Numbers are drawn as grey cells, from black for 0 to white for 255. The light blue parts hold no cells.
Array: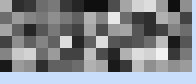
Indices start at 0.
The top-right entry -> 143
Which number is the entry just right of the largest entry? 56
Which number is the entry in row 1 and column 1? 155
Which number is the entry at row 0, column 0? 177
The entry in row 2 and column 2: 37
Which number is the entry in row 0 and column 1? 46
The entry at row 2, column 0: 165
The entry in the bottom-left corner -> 25
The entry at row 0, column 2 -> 56
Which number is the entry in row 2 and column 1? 97
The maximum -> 241
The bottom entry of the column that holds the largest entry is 165
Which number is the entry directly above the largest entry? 189
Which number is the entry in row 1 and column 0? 109
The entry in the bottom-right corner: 155
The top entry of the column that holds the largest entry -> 155

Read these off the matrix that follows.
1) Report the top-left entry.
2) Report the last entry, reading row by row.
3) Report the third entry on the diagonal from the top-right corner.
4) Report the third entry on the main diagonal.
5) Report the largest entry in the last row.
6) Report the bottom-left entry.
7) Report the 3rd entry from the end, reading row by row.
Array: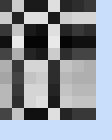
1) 56
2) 56
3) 36
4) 26
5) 223
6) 68
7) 36

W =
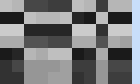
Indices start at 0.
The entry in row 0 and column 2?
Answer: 71
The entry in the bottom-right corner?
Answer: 61
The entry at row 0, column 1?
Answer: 182
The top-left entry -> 191
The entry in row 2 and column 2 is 38
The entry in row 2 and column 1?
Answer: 203
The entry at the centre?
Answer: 71
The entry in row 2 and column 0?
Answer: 203
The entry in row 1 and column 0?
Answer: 26
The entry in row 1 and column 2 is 191
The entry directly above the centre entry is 38
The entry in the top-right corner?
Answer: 182
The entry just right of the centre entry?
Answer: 171

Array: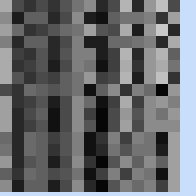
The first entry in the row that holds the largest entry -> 160
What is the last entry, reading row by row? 160
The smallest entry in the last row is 6
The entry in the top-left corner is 171
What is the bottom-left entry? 139
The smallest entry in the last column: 40
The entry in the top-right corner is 74
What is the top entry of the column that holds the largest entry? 192
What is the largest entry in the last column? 171
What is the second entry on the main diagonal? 29
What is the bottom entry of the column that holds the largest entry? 63
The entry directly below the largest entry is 40
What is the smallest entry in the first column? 74

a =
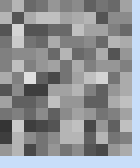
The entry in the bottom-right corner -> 171
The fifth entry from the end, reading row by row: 139
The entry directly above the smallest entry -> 116
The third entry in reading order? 105
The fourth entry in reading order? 116
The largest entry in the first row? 181
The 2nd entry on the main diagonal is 84
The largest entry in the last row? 181
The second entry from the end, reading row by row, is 150
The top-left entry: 139
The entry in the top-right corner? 162
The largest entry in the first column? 181
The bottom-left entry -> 150
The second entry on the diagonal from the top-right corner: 139
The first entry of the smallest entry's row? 52
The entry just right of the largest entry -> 96
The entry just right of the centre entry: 162
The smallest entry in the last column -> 105
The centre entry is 116
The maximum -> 223
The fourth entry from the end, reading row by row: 84
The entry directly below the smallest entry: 62
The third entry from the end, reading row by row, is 72
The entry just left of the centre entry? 72
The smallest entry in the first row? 96
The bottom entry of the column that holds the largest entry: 72
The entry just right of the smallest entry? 202
